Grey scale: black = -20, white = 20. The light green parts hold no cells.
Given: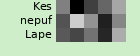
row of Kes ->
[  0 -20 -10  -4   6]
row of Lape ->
[ -6  -9  -2 -14   7]
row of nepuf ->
[ -7  12   3 -15   1]

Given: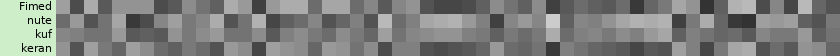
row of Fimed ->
[  5  -8   7  -6   3   3   3  -8  -6   2  -2  -5   7   4 -10   4   7   7
  -3   6   6  -3   1  -6   1   3  -7  -9  -9  -8  -5   2  -2  -5   2 -10
  -6  -3  -5  -6  -3 -11  -4  -1   6   3 -12  -5   8   9  -8   1  -9   9
  -4  -7]
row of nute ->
[ -3   4  -7  -2   6 -11  -8   1   5  -1   1   7  -7  -2   8  -9  -5  -3
   1  -7  -4   0  -7   9  -3   0   6   7   8   4   0 -10   1   4   1  12
  -5   1   0   3   6   8   7   8 -10  -1   7  -4 -11 -12   5   4   5  -5
  -7  -1]
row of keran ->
[  3  -7   5  -1  -4   5   2  -3  -5  -1  -3  -7   4   2  -9   5   3   2
  -4   4   3  -2   2  -8   0   0  -7  -8  -7  -6  -4   4  -3  -4  -2 -11
   0  -2  -4  -5  -6  -9  -6  -7   5   0  -9  -1   6   7  -7  -3  -6   3
   2  -4]
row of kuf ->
[ 1  0 -2 -2  4 -6 -5 -6  3 -1  2  4 -2 -2  2 -6  0  2 -1 -3  2 -1 -4  5
 -2  1  2  3  3  0 -1 -5 -1 -3 -1  7 -3  0  1 -1  2  0  4  6 -5  0 -2 -4
 -3 -6  1 -1 -1  4 -5 -2]

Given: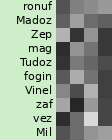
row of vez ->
[-13  -3  14  -9]
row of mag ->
[-13   3  -2 -11]
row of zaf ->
[  6 -14   4  -9]

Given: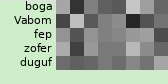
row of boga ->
[  6 -12   0  -5  -6  11   5  -4]
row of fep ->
[ 3 -7  3  0  1  4  5 -8]
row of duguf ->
[-3 -5 -4 -1 -3  1 -2  6]

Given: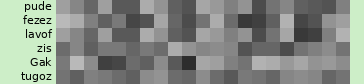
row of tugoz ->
[-2 -5  0 -1 -3 -5  2  3 -3 -4  2 -3 -6 -1 -2 -4  1  2  1 -4 -2]
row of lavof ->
[  5   1  -4   5  -6  -6   7   3  -5  -7   6   4   0   3  -8  -2   6 -11
 -10   0   8]
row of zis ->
[-3  1 -5 -1 -1 -4 -1 -3  7  3  1  2  1 -7 -4 -4 -8 -2  0  2 -2]
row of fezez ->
[  9   7   0  -5  -1  -9  -7   6  -4  -8  -2   7  -3 -11 -10  -5   8  -9
  -7   3   5]
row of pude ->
[ 5  1 -4  5 -6 -6  7  3 -5 -7  6  4  0  3 -8 -2  1 -5 -6 -7  0]

